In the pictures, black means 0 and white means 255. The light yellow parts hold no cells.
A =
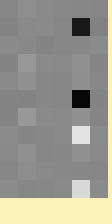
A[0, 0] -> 134
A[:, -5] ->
[142, 137, 136, 152, 145, 131, 152, 133, 144, 141, 134]
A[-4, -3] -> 137
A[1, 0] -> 132
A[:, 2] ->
[137, 138, 132, 138, 135, 135, 138, 135, 134, 137, 135]
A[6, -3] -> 137
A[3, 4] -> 144
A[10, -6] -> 139
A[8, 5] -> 137
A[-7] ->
[138, 145, 135, 134, 143, 136]
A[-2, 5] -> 134
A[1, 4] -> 24
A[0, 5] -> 134
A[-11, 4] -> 135
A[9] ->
[134, 141, 137, 136, 135, 134]
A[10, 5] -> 139
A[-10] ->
[132, 137, 138, 134, 24, 129]
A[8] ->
[137, 144, 134, 135, 144, 137]

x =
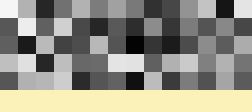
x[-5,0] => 245
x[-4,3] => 208
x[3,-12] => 38
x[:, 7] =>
[121, 45, 3, 226, 16]
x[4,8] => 188
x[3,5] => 107
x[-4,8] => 140
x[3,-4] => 202
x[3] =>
[191, 224, 38, 190, 104, 107, 228, 226, 96, 177, 202, 128, 178, 116]
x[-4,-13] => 237
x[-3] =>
[95, 26, 186, 66, 77, 184, 84, 3, 53, 27, 76, 140, 92, 172]
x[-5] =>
[245, 178, 38, 113, 178, 124, 161, 121, 49, 71, 147, 195, 21, 228]
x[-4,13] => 71
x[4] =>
[86, 177, 182, 205, 43, 85, 98, 16, 188, 59, 124, 82, 165, 91]

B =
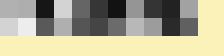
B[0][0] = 177
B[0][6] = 18
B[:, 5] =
[54, 69]
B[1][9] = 42
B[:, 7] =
[149, 184]
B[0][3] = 211
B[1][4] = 85
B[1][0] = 211

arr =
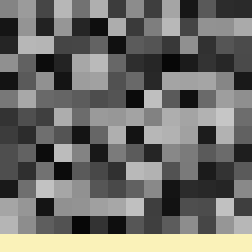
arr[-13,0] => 132
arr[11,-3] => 76
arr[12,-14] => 181
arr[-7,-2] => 198
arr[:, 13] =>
[42, 170, 75, 74, 25, 143, 109, 97, 30, 90, 137, 62, 183]
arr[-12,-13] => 148
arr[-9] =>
[19, 90, 145, 20, 157, 161, 81, 105, 40, 164, 162, 165, 134, 25]
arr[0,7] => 140
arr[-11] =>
[37, 183, 181, 69, 70, 99, 16, 91, 84, 56, 144, 49, 85, 75]
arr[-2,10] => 78
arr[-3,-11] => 166
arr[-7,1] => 79
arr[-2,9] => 18
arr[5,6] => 84
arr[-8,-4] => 16
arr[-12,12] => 145
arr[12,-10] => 7
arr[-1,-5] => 92
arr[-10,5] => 186
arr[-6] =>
[60, 44, 111, 84, 20, 102, 175, 19, 183, 178, 161, 28, 178, 97]
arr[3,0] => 144
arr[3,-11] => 35
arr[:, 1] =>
[155, 148, 183, 97, 90, 168, 79, 44, 98, 47, 111, 150, 141]
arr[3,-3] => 51
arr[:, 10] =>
[22, 68, 144, 27, 162, 16, 164, 161, 123, 122, 43, 78, 141]
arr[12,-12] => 94
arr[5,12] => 158
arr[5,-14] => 120
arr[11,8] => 62
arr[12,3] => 82

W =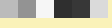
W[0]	187
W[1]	147

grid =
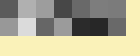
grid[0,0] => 91
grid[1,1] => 219
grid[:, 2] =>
[157, 102]
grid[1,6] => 105
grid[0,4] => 105

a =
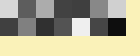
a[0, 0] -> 215
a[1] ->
[64, 128, 48, 83, 239, 70, 14]
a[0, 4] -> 63

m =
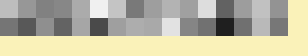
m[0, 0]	189
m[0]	[189, 151, 129, 135, 171, 240, 196, 121, 158, 179, 160, 221, 98, 157, 193, 147]
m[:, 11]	[221, 113]
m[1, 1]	88
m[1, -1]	119
